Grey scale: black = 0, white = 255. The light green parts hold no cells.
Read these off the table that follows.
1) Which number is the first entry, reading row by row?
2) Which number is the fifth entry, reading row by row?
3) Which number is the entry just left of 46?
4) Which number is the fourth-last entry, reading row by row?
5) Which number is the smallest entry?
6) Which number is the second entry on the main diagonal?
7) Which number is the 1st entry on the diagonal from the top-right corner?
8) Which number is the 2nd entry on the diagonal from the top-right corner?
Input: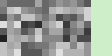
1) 134
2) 104
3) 75
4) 178
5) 33
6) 194
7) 88
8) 178

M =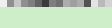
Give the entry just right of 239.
143
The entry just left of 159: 172

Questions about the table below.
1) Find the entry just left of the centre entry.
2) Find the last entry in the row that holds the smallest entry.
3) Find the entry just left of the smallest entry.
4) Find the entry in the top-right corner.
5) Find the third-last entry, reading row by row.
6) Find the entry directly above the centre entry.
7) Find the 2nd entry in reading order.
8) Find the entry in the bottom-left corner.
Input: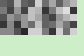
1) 193
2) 208
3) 83
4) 180
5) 208
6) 180
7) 83
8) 136

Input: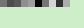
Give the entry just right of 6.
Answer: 116
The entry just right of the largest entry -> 49

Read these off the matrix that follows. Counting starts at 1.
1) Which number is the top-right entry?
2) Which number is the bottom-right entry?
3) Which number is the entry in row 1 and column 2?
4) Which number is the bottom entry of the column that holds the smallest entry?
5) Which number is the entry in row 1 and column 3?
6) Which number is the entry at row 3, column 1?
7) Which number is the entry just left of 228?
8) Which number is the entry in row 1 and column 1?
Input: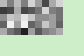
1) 212
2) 170
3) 127
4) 32
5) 186
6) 143
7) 186
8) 186
